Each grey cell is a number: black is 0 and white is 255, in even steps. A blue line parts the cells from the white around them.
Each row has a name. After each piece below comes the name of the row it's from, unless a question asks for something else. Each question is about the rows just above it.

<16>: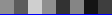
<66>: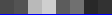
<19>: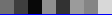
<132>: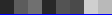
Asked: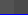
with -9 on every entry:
[74 65]
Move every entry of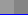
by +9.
[164 142]
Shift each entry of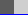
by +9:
[101 216]
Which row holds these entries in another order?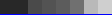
<132>
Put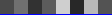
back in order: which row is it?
<66>

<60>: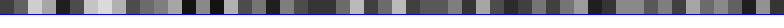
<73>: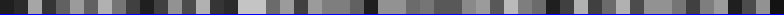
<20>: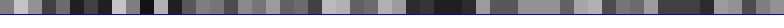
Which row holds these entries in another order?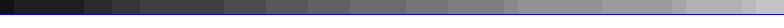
<73>
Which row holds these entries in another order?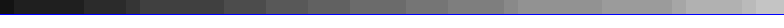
<20>
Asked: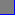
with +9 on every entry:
[135]
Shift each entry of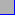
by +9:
[186]

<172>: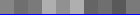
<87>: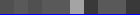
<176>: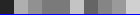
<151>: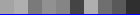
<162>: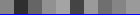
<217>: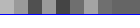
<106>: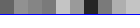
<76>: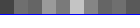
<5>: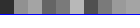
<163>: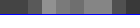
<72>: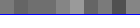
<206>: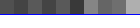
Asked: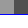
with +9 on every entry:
[163  89]
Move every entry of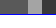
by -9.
[ 80  80 155  48]
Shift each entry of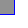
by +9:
[154]
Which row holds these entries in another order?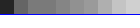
<176>

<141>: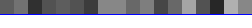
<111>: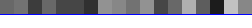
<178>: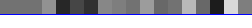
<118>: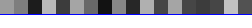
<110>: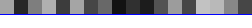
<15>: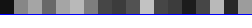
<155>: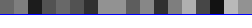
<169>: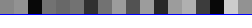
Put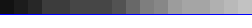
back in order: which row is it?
<118>
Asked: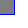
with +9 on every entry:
[135]
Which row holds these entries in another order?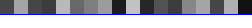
<118>

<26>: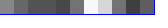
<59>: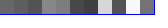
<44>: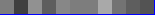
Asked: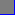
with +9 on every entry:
[134]
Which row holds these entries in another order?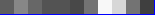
<26>
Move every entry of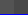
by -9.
[74 63]
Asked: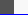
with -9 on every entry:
[ 74 239]
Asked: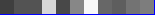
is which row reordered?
<59>
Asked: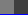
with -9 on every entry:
[116  54]

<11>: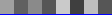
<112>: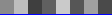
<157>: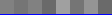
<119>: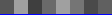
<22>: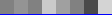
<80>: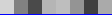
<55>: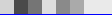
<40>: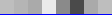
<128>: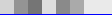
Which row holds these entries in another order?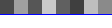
<112>
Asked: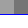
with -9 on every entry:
[151 108]
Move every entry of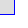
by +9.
[231]
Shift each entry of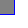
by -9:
[120]
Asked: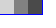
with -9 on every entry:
[203 120  65]

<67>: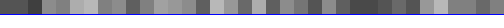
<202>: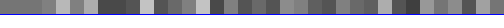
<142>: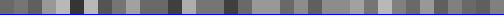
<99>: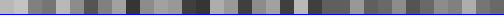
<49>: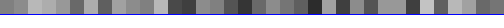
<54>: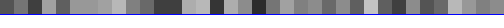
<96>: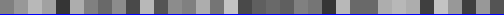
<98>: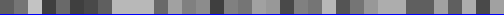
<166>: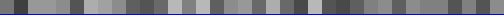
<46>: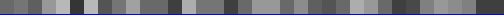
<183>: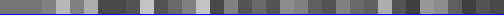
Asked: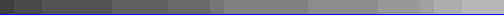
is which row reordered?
<67>
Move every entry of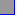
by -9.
[143]
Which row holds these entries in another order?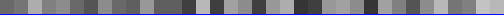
<99>
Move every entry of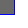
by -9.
[96]
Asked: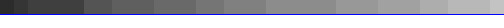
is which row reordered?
<54>
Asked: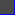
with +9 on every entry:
[82]
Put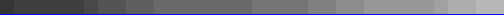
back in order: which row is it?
<46>

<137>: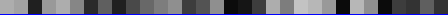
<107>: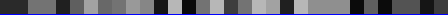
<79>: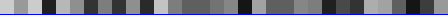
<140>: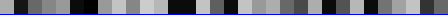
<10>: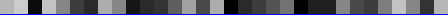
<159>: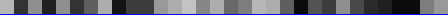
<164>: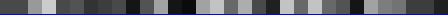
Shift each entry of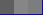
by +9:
[104 143 134]
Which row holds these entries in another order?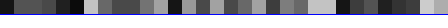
<164>
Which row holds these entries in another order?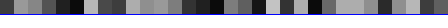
<159>
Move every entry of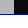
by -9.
[174   2]
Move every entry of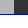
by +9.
[192  60]

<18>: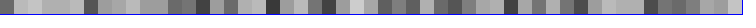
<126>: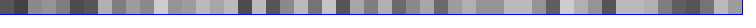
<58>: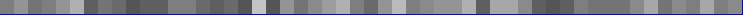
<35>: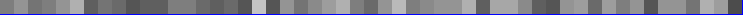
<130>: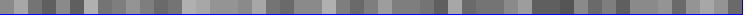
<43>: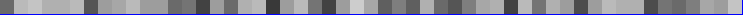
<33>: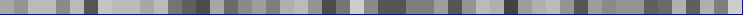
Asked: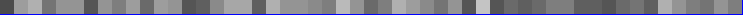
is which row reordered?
<35>
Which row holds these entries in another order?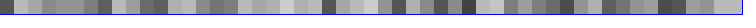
<33>
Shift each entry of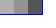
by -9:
[167 139  76]
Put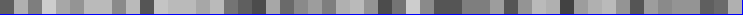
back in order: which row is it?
<33>
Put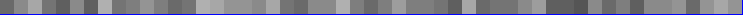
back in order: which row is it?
<130>
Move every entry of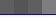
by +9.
[104  94 104 135]
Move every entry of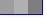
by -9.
[148 167 117]

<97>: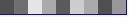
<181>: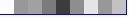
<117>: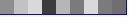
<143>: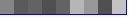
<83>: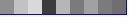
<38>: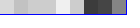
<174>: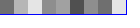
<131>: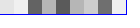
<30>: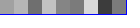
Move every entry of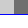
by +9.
[214 120]
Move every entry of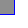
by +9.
[151]
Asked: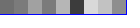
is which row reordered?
<83>
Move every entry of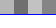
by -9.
[173 102 185 124]
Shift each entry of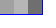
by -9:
[152 173 102]

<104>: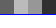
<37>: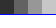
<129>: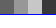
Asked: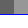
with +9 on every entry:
[107 160]
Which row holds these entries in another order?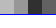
<104>
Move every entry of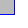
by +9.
[196]
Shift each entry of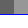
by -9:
[ 89 142]
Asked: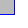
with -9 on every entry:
[178]
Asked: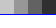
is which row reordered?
<37>
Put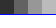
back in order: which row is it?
<104>

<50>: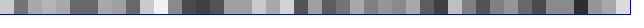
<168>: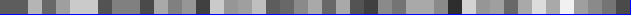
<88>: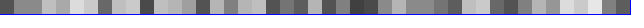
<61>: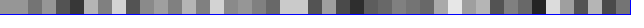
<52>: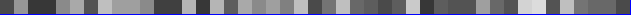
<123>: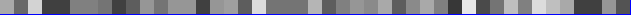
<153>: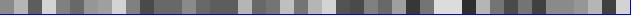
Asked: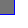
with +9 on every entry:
[125]
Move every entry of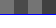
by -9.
[107  65 107  55]
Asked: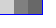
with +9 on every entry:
[220 137 113]
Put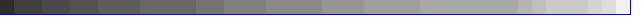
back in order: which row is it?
<168>
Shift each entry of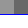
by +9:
[159 113]
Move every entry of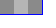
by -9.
[129 172 129]

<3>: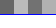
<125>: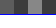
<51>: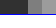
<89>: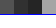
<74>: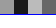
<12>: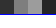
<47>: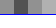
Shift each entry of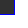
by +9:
[58]
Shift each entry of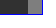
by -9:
[ 40  40 117]
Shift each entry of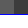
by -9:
[83 51]
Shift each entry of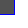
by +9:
[91]
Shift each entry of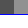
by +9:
[ 91 154]
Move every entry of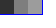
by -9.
[ 40 117 147]
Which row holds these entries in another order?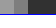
<51>

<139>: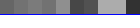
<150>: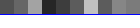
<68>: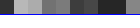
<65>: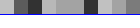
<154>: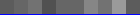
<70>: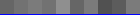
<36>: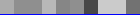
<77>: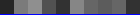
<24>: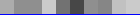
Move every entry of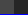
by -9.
[62 29]
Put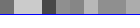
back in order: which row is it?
<36>
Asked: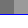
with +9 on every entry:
[123 163]
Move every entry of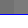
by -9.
[105 114]

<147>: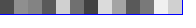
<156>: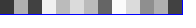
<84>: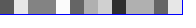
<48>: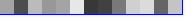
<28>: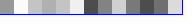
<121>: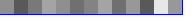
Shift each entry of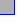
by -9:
[167]
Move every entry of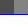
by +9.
[ 86 140]
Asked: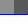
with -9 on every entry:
[134  80]
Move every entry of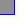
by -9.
[134]

